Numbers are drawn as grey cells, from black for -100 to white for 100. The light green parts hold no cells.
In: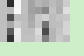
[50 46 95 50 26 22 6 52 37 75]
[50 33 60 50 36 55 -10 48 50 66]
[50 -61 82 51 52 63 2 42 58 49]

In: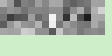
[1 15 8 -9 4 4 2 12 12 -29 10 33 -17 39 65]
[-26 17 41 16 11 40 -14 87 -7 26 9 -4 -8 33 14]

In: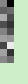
[-25 -17]
[-38 -60]
[25 18]
[27 -61]

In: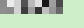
[11 8 65 -52 24 -61 50 18 -18]

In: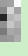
[7 68 28]
[14 56 39]
[17 20 34]

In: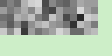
[22 -4 13 35 7 52 -33 -46 23 -3 -2 68 26 6]
[3 -27 7 -40 12 37 51 20 11 -10 -61 48 30 -3]
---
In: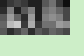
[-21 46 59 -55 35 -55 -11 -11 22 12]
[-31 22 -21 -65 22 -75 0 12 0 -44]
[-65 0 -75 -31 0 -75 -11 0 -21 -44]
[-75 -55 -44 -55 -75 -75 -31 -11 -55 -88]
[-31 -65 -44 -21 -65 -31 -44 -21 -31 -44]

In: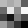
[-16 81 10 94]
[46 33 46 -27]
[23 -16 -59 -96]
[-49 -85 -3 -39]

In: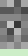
[-18 55 -55 6]
[18 43 -31 30]
[18 30 6 30]
[6 6 6 -6]
[-6 -18 18 -18]
[-31 -31 -18 -43]
[6 -43 43 -6]

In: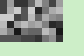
[60 60 -47 -34 47 -21 34 11 1]
[-47 34 60 -34 60 -69 -9 34 47]
[-47 24 -59 -59 -21 47 1 -47 24]
[34 1 -81 -9 -21 -21 47 24 -81]
[-34 -34 -34 -47 -47 -59 -9 11 -59]
[47 -69 24 47 24 34 1 -69 -59]

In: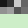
[14 25 -34 -11]
[-82 -58 59 -21]

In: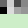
[-98 72 29 17]
[-20 62 -43 6]
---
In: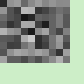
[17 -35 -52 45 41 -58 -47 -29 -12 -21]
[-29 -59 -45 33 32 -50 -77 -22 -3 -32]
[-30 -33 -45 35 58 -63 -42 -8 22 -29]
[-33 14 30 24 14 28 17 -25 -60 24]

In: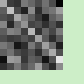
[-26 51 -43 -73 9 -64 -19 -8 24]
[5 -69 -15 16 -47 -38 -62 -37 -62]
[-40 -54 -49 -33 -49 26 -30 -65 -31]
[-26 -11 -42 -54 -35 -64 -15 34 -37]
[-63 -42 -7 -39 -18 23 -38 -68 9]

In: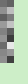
[13 49]
[21 52]
[15 -52]
[6 18]

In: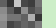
[9 -27 -54 12 -37 -21]
[7 -47 -35 -21 -31 -3]

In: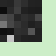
[-90 -67 -51 -74 -77 -78]
[-7 -44 -58 -66 -75 -70]
[-71 54 -68 -74 -75 -74]

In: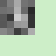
[-12 -8 38 -17 -68]
[-32 -19 19 22 -60]

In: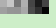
[25 17 16 32 -41 -63 -97]

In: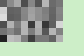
[64 -23 -21 6 25 12 -1 -20 4]
[-39 40 -1 42 -54 40 -57 -25 68]
[-73 48 41 -2 -51 -6 -5 -23 38]

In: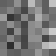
[-14 2 -17 -44 2 20 -26 -9]
[-14 12 -14 -44 10 18 -31 -9]
[-22 7 -24 -47 13 14 -46 -9]
[-2 -24 -27 -12 -13 18 -6 -27]
